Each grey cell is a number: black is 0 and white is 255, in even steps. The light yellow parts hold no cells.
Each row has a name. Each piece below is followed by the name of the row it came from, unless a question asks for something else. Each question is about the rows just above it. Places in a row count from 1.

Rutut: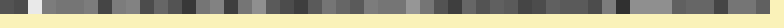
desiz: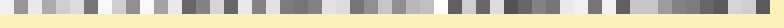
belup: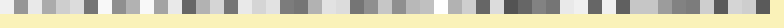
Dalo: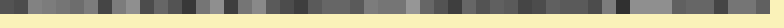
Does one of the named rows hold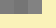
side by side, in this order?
yes
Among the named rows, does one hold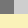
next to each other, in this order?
no
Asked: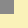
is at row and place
Dalo, 19
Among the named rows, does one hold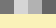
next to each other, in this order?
no
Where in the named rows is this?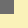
Dalo, 6

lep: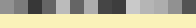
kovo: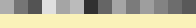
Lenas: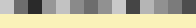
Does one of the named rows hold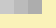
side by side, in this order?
no
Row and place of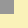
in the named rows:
Lenas, 4
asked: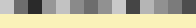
Lenas
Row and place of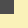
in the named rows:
Lenas, 14
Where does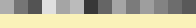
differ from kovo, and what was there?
7, 48

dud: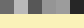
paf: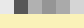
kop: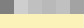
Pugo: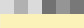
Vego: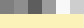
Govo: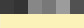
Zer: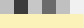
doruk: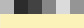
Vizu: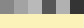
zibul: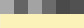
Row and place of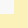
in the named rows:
Vego, 5
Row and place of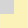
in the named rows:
paf, 6
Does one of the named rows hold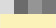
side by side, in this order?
no
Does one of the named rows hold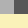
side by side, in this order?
no
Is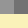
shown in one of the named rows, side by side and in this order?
no
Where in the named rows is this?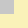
Zer, 3
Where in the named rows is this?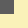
Vego, 3

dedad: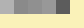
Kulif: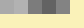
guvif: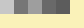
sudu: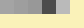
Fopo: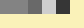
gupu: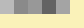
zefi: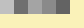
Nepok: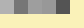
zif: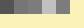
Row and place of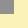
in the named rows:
dedad, 3
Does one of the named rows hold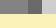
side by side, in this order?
yes
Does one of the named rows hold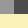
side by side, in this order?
yes
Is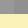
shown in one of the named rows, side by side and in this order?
no
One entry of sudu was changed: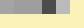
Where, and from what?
3, 152
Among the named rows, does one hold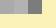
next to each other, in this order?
yes

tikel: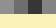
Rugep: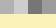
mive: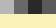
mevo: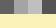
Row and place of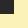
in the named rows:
mive, 3
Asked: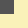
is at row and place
mevo, 4
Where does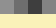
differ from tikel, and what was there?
3, 54
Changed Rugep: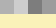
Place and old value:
3, 118
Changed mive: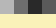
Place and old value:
2, 104
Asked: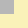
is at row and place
mive, 1

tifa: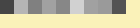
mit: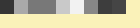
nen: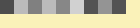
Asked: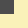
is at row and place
nen, 1
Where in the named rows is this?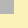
tifa, 2
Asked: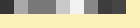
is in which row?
mit
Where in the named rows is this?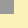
tifa, 8

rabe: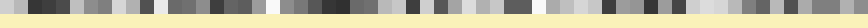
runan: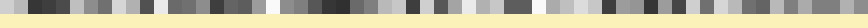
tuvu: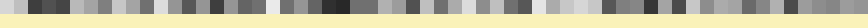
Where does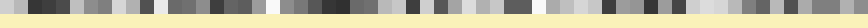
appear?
rabe
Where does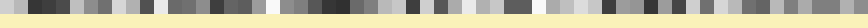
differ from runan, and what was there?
33, 164
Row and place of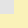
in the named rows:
tuvu, 39
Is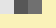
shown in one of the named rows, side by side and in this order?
no
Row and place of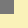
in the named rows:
rabe, 22
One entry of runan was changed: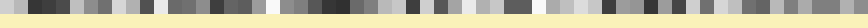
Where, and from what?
53, 185

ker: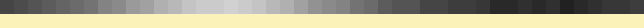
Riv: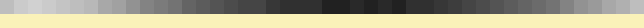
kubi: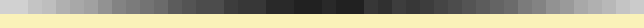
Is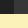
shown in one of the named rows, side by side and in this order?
yes
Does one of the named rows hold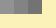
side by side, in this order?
no
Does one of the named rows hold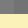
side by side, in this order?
yes
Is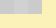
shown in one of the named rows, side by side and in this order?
yes
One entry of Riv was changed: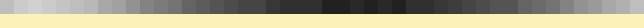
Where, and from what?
37, 92
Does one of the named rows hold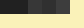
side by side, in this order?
yes

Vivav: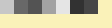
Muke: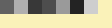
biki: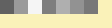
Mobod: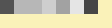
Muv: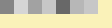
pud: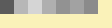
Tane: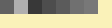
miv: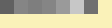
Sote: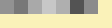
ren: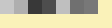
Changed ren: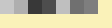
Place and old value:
7, 120
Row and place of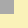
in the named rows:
Sote, 3
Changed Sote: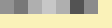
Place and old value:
3, 169
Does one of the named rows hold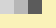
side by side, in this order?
no
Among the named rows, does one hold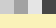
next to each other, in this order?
yes
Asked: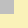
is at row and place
ren, 5

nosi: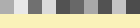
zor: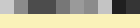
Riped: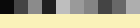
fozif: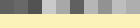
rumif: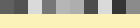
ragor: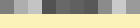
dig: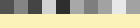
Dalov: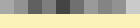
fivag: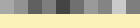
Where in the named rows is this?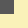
ragor, 7
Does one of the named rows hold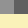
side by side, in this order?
yes
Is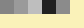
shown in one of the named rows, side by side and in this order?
no
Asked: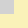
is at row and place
dig, 4
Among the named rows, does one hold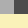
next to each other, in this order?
yes
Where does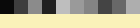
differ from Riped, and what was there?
2, 68

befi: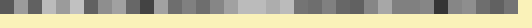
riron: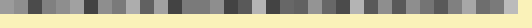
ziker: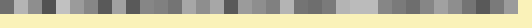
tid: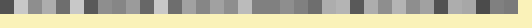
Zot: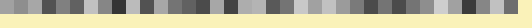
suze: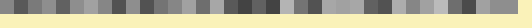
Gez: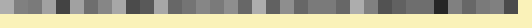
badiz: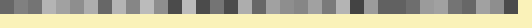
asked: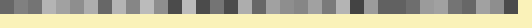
badiz
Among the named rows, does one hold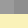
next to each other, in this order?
yes
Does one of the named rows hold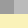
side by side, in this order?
no
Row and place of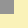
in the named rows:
riron, 23

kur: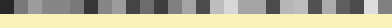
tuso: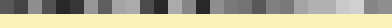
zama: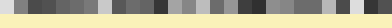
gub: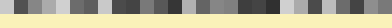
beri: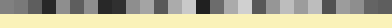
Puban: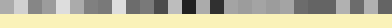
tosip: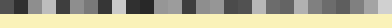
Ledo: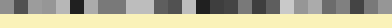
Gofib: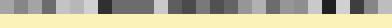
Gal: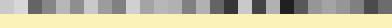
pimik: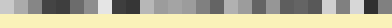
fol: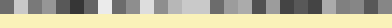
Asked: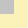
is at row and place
Gofib, 5
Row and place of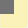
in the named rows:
tuso, 18
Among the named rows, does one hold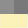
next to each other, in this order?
yes
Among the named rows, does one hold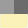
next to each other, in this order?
no
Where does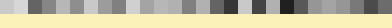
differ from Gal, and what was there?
26, 128
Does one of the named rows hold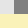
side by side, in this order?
no

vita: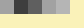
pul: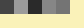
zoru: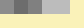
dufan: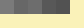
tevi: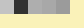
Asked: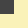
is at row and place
pul, 1
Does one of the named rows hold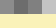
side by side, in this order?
no
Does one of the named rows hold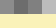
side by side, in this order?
yes
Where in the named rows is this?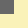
dufan, 2

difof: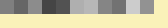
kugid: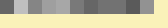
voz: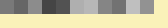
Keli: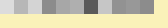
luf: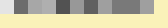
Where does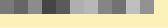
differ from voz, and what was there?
5, 82
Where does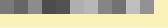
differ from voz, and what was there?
4, 69
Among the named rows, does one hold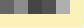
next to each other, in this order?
yes
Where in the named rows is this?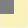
difof, 1
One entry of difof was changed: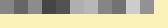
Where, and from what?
1, 127

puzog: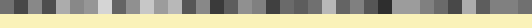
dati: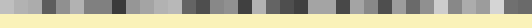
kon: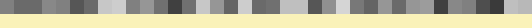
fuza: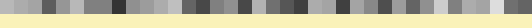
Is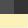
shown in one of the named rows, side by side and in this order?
no
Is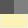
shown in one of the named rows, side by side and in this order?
no
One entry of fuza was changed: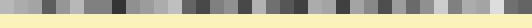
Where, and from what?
30, 100
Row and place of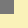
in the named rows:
kon, 26

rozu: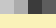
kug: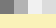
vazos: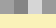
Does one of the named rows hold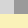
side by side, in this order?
yes
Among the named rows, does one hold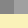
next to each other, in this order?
no
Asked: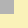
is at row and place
kug, 2

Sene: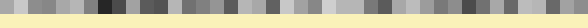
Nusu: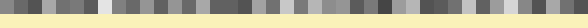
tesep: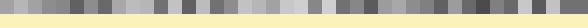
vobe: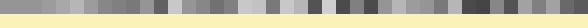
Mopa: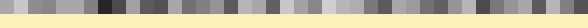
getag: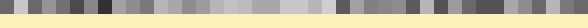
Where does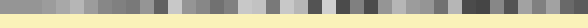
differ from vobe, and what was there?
32, 121
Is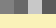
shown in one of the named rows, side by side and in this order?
yes
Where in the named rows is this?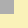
Mopa, 26
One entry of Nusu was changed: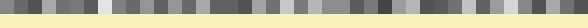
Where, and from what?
25, 149
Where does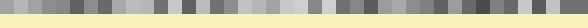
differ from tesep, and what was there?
13, 194

